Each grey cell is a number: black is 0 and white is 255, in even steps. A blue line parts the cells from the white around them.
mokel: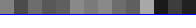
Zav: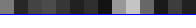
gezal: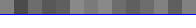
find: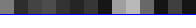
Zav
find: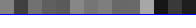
mokel

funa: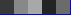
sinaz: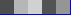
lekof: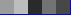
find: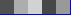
sinaz
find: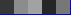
funa
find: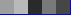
lekof

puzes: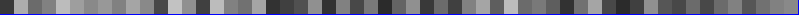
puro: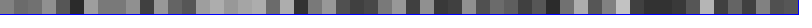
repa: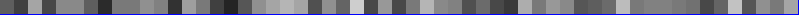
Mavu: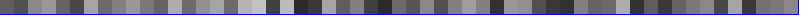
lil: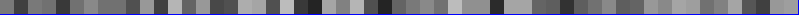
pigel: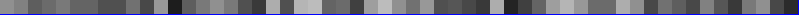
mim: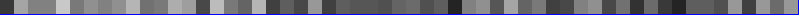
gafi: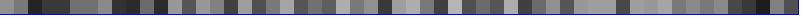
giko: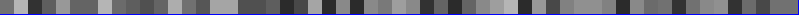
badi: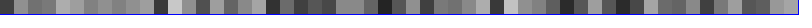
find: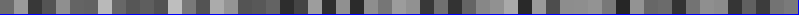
giko
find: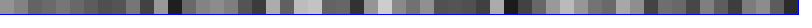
pigel
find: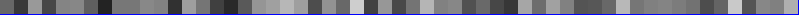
repa

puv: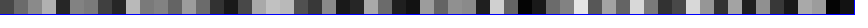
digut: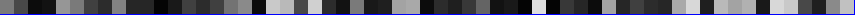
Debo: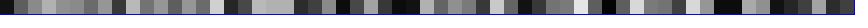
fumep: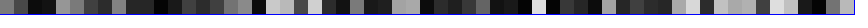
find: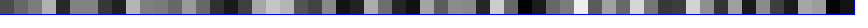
puv
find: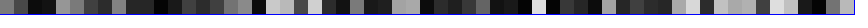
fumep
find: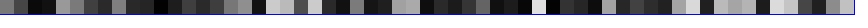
digut

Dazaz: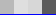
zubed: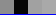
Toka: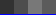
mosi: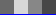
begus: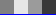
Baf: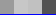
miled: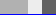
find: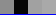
zubed
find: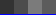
Toka
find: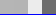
miled

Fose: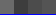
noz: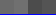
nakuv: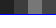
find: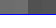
noz
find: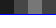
nakuv
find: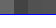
Fose

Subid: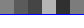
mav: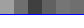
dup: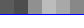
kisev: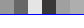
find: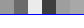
kisev
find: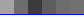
mav
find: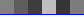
Subid
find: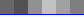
dup

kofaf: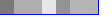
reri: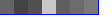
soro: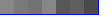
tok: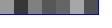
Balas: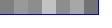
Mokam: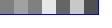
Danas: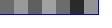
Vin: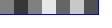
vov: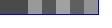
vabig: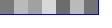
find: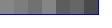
soro
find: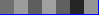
Danas
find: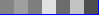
Mokam
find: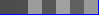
vov

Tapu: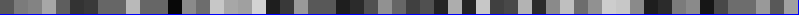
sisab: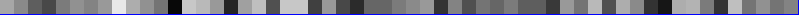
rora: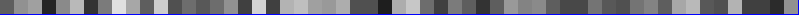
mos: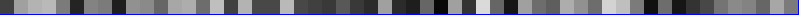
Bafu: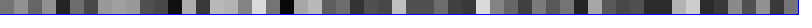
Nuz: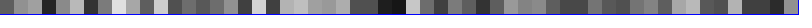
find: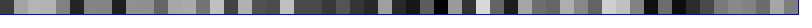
mos
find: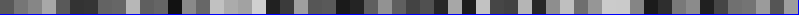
Tapu
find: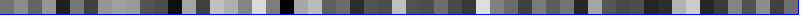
Bafu
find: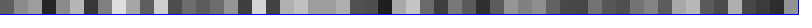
rora
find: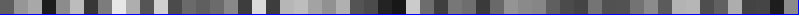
Nuz

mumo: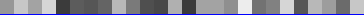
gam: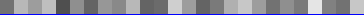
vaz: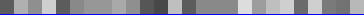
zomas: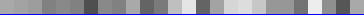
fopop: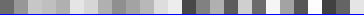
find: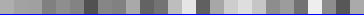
zomas
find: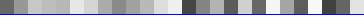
fopop
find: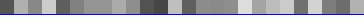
vaz

